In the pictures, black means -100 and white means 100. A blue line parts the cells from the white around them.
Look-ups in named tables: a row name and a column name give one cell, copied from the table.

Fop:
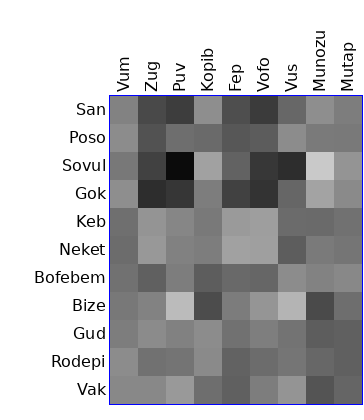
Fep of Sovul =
-23
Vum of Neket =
-15
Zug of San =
-43
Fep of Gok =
-49
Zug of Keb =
16
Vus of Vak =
16
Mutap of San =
-2

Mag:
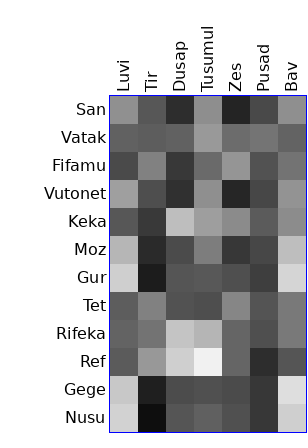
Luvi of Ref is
-29
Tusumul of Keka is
24
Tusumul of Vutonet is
12
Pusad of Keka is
-29
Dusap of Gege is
-40
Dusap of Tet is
-36
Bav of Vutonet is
15
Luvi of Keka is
-32
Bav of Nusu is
62
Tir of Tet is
1
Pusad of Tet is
-34
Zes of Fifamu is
17
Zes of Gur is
-38
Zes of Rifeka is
-21
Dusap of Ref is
62

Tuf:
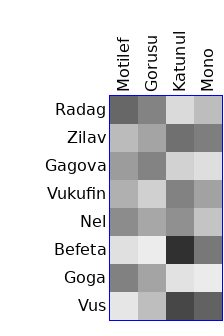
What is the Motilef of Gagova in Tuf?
22
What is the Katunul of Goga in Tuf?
77
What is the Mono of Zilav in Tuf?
-1
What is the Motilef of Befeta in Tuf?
76
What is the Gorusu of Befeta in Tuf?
85
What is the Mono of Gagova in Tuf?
74
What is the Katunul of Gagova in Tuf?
65
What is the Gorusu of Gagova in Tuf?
3
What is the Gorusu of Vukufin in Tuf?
63

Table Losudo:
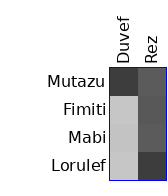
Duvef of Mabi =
53
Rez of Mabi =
-29
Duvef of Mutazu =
-52
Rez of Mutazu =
-29
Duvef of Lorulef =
55
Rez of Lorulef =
-52
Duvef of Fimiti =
55
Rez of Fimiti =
-31

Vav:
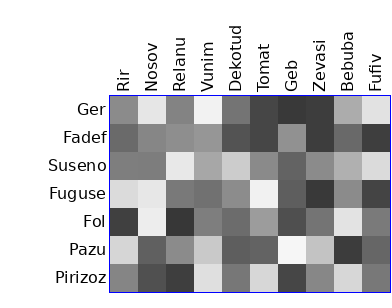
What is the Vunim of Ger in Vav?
90
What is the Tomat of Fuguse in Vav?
89
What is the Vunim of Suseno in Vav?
31
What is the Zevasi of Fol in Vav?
-9
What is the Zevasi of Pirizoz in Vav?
6
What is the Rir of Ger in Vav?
9
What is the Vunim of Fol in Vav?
-1
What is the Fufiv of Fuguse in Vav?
-47
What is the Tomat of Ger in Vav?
-45
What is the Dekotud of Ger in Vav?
-9
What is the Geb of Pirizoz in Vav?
-45
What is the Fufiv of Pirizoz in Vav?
-6
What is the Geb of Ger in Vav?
-55
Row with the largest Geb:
Pazu

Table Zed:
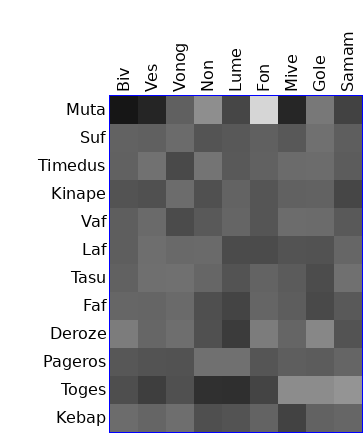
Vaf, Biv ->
-26
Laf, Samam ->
-20
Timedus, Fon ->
-24
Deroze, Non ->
-37
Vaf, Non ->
-30
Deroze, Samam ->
-35
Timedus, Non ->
-9
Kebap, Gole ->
-23
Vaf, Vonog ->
-41
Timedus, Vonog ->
-43
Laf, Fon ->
-41
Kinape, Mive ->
-24

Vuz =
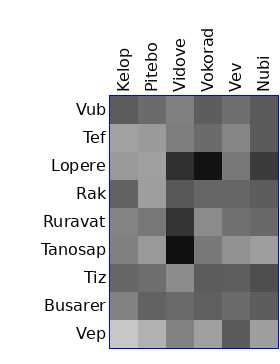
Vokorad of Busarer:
-25
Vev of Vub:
-13
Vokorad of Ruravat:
9
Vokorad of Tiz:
-28
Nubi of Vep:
24
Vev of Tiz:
-26
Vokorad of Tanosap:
-5
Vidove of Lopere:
-62
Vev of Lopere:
-6
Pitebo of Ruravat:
-6
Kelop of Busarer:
1
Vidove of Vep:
2
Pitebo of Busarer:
-23
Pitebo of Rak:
24
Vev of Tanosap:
14

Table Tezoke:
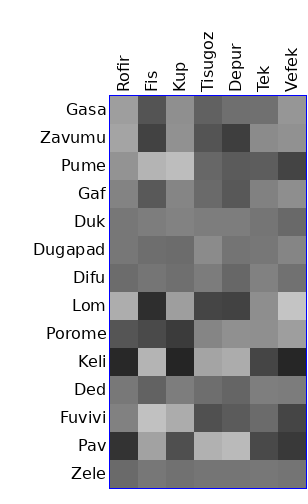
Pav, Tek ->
-43
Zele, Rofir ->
-17
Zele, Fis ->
-7
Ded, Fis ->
-23
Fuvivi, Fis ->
51
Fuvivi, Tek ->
-16
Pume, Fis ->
41
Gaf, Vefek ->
11
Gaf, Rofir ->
3
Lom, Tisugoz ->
-46
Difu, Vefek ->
-11
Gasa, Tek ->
-12
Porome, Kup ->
-54
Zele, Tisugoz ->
-8
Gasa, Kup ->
12
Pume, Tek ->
-27

